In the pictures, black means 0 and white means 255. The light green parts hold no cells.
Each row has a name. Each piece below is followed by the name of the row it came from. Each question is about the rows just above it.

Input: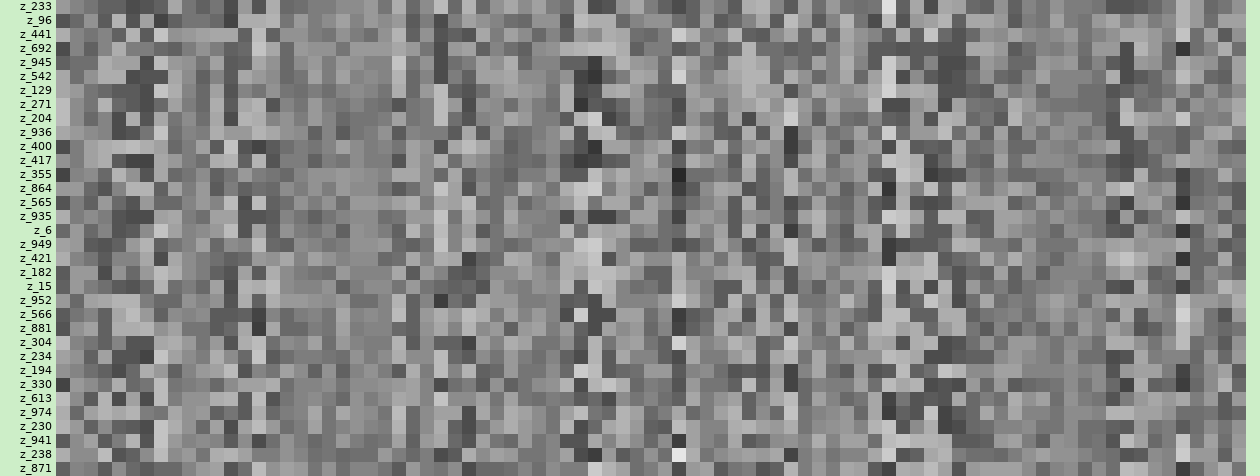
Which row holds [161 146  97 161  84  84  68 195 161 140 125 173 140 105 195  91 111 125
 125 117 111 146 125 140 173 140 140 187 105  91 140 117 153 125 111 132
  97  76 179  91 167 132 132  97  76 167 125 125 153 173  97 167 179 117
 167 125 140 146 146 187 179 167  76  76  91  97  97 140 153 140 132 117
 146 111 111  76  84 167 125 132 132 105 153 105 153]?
z_234
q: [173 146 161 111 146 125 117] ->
z_613
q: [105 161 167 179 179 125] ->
z_952

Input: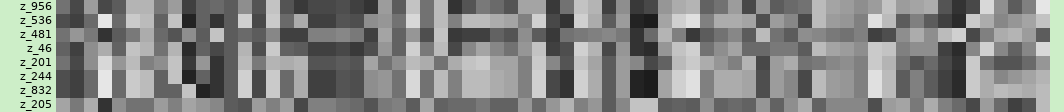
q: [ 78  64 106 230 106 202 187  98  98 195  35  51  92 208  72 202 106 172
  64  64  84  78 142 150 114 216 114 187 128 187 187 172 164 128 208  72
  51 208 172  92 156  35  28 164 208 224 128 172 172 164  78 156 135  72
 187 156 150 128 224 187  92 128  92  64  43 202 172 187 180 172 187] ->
z_832
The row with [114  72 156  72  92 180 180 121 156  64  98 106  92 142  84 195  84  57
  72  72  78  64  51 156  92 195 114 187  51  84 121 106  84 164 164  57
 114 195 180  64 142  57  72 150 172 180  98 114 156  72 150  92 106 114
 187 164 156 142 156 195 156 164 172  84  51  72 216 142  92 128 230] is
z_956
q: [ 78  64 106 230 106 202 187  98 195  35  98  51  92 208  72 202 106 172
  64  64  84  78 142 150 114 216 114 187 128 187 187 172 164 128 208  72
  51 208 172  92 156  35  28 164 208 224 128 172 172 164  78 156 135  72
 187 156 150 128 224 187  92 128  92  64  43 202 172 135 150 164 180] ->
z_244
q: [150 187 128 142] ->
z_201
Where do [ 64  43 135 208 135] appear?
z_46
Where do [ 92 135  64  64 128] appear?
z_481

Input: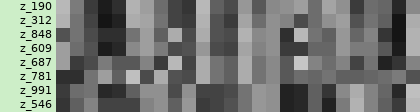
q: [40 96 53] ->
z_991
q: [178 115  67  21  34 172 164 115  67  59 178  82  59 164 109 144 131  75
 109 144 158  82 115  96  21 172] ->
z_312
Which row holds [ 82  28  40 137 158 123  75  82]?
z_609
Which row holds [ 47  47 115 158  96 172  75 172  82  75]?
z_848

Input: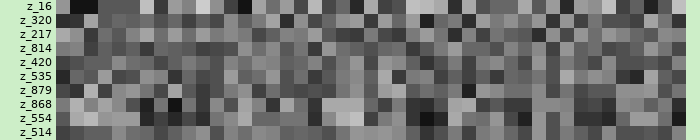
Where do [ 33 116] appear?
z_868
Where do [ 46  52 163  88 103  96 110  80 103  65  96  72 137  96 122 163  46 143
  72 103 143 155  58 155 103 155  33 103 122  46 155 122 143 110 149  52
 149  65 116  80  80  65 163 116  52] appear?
z_320
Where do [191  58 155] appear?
z_16
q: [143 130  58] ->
z_535
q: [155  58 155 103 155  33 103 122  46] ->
z_320
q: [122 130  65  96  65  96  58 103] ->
z_535

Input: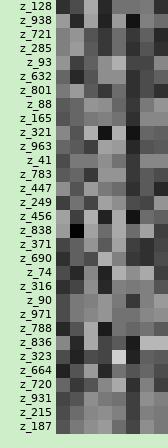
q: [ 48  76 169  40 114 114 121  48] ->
z_128
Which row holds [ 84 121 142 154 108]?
z_187
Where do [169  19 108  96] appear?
z_456
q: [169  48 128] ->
z_720
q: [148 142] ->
z_88

